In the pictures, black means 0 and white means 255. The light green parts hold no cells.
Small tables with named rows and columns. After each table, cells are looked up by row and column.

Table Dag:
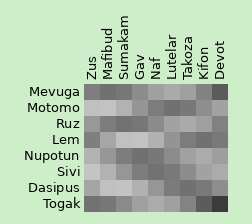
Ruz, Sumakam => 114
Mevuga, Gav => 140
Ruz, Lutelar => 162
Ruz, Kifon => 159
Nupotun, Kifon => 171
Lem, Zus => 127
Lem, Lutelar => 148
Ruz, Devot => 129
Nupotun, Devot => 158
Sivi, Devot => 171
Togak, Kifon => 92
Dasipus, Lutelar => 123
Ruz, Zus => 152
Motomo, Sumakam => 178
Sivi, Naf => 114
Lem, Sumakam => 192
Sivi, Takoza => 141
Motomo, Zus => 192

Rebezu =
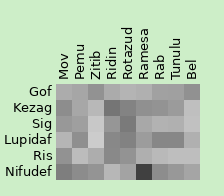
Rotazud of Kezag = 131
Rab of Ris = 185
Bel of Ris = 190
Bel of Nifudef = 165
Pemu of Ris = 188
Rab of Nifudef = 141
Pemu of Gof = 166
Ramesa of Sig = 168
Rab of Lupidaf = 135

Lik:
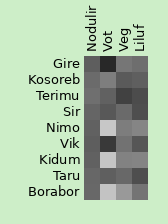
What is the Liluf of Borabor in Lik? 116
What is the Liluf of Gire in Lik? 110
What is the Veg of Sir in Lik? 106
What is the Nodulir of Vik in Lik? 94
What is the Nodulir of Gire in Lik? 94
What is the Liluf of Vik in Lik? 86
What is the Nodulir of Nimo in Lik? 97
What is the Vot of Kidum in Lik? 197
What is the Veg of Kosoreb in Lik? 90
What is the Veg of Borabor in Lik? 153
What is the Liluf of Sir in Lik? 78
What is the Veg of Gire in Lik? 118
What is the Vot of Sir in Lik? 88
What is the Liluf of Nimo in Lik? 133
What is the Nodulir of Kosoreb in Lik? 107
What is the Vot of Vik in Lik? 57

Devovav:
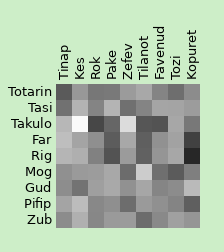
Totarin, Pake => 121
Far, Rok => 143
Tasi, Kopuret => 156
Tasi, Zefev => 112
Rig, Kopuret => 39
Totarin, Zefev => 155

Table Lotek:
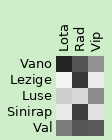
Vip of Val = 90
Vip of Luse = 140
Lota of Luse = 206
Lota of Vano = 37
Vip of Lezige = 236
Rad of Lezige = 57
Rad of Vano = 84
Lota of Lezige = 243
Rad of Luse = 215
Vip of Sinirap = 226
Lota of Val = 124

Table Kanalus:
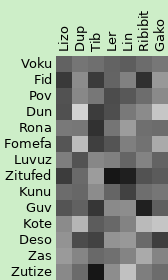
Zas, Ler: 112
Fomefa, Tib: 63
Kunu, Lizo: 108
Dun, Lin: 121
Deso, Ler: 147
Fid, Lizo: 57
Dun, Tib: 60
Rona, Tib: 49
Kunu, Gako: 118
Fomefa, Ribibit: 114
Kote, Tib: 92
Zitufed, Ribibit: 82
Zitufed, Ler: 22
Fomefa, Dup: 188
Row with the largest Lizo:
Zas

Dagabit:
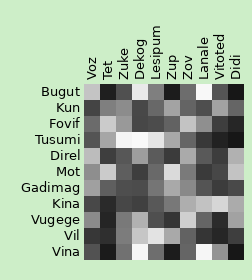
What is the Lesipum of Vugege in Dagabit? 79
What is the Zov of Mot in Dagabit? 122
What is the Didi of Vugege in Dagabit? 162
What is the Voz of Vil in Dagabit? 55
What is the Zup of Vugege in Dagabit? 53
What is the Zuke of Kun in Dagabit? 140
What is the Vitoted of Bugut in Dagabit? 85
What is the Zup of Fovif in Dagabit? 98
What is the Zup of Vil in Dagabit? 169
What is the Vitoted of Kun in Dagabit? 162
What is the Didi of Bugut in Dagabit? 23
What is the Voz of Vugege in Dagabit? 139
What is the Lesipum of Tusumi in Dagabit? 229
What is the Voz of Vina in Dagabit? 82
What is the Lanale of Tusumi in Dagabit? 56

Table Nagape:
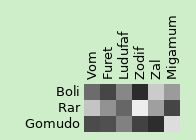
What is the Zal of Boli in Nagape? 203
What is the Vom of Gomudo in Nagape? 75
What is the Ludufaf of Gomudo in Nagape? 129
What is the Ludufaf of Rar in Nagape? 102
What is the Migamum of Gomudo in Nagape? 221
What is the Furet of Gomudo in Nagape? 80
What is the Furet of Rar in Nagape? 146
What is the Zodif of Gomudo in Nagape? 66
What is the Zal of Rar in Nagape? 159
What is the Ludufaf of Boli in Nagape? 135
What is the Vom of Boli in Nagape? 108
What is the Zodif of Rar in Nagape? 238
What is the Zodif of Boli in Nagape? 44
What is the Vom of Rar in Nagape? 196

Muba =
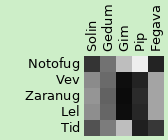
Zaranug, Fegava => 164
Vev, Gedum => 106
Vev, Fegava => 164
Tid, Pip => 31
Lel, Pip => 39
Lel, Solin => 142
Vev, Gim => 14

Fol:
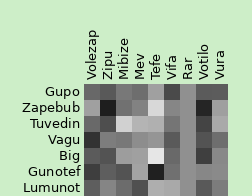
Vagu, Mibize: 120
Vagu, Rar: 144
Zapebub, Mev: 130
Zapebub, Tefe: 216
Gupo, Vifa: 74
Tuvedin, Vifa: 117
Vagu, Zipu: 125
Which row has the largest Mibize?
Tuvedin

